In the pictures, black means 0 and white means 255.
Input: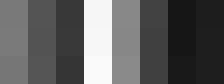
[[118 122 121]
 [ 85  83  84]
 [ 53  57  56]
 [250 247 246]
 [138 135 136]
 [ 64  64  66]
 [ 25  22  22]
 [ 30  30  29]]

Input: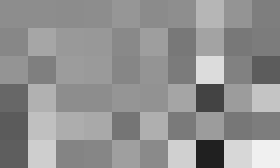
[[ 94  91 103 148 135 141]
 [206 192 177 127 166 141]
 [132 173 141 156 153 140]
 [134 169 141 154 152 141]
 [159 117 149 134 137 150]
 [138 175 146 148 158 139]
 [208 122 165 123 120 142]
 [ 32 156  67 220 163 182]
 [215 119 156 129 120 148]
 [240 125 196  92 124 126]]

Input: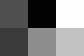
[[ 58  79]
 [142   3]
 [194 254]]

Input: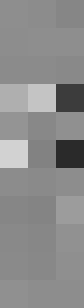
[[144 138 137 134 140 210 148 175 139 141 142]
 [141 136 135 132 138 130 136 196 139 142 140]
 [141 143 145 156 141  42 144  60 137 142 134]]

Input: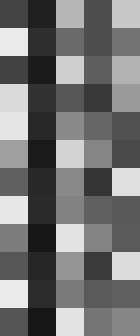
[[ 84 234  87 125 231  96 159 229 218  66 234  68]
 [ 23  43  38  23  42  40  26  40  50  27  46  32]
 [227 122 149 227 130 137 211 138  86 206 106 183]
 [116  90  58 132  96  53 133 102  57  94  78  77]
 [134  96 220  90  89 224  73  82 154 178 115 200]]

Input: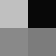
[[137 192]
 [124   8]]
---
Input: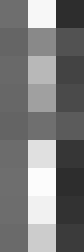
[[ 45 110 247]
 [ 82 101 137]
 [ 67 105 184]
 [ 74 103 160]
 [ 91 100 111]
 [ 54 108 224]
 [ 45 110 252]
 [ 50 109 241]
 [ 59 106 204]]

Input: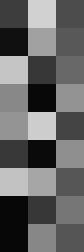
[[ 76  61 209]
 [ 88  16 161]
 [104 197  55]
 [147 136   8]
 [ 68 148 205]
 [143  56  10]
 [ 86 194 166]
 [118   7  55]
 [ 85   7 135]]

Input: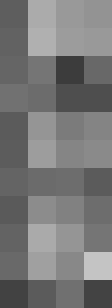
[[147  94 171 153]
 [153  98 176 156]
 [104 101 117  60]
 [ 78 113 108  78]
 [132  91 149 123]
 [138  92 157 133]
 [ 91 100 107 109]
 [109  90 140 129]
 [117  99 170 149]
 [196 105 160 136]
 [ 67  66  91 112]]

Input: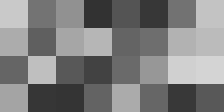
[[195 201 115 145  50  84  55 114]
 [187 172  95 166 182 100 110 178]
 [212 101 191  88  66 106 151 208]
 [ 88 164  54  52  99 171 102  56]]

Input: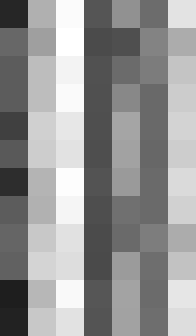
[[227  38 176 251  85 145 108]
 [172 103 159 255  75  79 131]
 [196  92 189 243  81 107 124]
 [204  92 189 250  80 136 105]
 [211  64 208 231  79 165 105]
 [205  89 205 226  78 162 103]
 [218  45 180 253  83 154 106]
 [209  92 177 245  78 112 106]
 [172 101 200 225  75 106 125]
 [194  97 212 221  74 155 110]
 [230  30 183 249  86 163 107]
 [221  34 200 226  84 162 110]]

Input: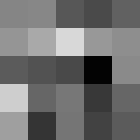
[[ 97 133 135  87  74]
 [142 149 169 216 152]
 [138  91  82  73   3]
 [102 206 102 119  56]
 [ 91 159  52 117  66]]

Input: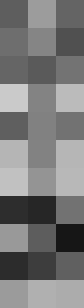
[[100  94 156]
 [ 80 110 133]
 [115 101  90]
 [187 202 131]
 [114  95 129]
 [182 181 130]
 [184 193 148]
 [114  45  38]
 [ 22 153  93]
 [ 96  44  61]
 [172 155 176]]

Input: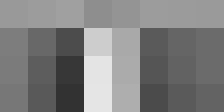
[[154 153 156 160 142 148 156 155]
 [107 125 104  76 205 169  90 101]
 [107 123  93  55 228 171  85  98]
 [ 99 119  89  50 229 174  75  90]]
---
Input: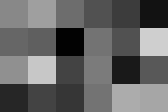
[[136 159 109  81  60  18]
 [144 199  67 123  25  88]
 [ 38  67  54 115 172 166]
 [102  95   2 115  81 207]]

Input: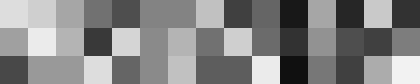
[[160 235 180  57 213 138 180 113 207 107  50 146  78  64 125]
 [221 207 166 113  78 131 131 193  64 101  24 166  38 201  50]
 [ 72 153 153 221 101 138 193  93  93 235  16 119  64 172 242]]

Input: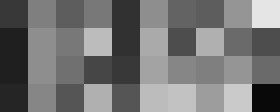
[[ 31 142 120 188  49 170  77 176 106  77]
 [ 31 142 112  70  56 163 134 127 149 106]
 [ 56 127  93 120  49 142  99  93 149 229]
 [ 37 134  85 176  85 188 194 157 202   9]]

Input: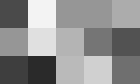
[[ 62  42 186 208 111]
 [150 224 180 117  82]
 [ 74 243 150 150 172]]

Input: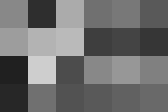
[[157 179 186  62  68  54]
 [136  46 171 112 120  89]
 [ 39 112  82  89  97 105]
 [ 32 206  76 136 151 128]]

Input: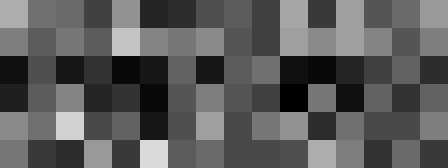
[[138 112 209  73  98  23  79 159  73 119 146  45 112  73  73 126]
 [ 31  92 132  37  51   9  85 126  85  65   1 119  16  98  51  98]
 [126  92 119  92 195 132 119 138  85  65 159 138 159 132  85 126]
 [173 112 106  65 146  37  45  79  92  65 166  57 159  85 106 153]
 [119  57  45 153  57 217  92 106  73  73  79 173 126  51 106  57]
 [ 16  79  23  51   9  23  98  23  92 112  16   9  37  65  98  45]]

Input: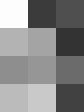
[[142 150 107]
 [253  59  79]
 [187 201  65]
 [179 164  51]]

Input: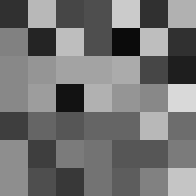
[[129  36 190  78  11 190  48]
 [136 149 163 163 171  70  30]
 [142  62 123 115  86  86 123]
 [ 62 101  86 101 101 184 109]
 [ 48 184  70  78 203  48 177]
 [142  78  56 115  93 129 197]
 [136 157  18 177 149 136 217]]
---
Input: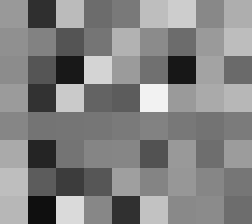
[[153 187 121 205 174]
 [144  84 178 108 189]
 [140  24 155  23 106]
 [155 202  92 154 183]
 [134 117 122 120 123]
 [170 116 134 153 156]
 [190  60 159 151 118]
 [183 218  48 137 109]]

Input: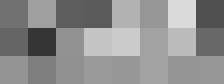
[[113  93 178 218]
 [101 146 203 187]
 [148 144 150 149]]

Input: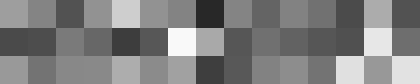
[[158  82 206 131 132 130  75  82]
 [ 74 122  61 249  86  98  80 110]
 [153 136 173 161  88 141 224 226]]

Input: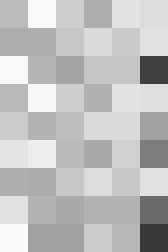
[[187 206 226]
 [173 199 201]
 [248 164 197]
 [184 206 226]
 [203 189 218]
 [228 186 208]
 [174 199 199]
 [224 169 178]
 [250 161 183]]

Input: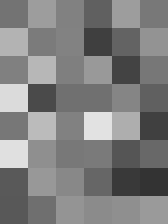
[[115 129 157]
 [179 130  99]
 [128 127  67]
 [219 112 133]
 [119 129 174]
 [224 120  85]
 [ 89 136  57]
 [ 88 148 143]]

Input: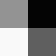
[[147]
 [249]]

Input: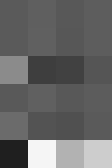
[[ 90  88]
 [ 90  87]
 [139  65]
 [ 89  88]
 [107  80]
 [ 31 178]]
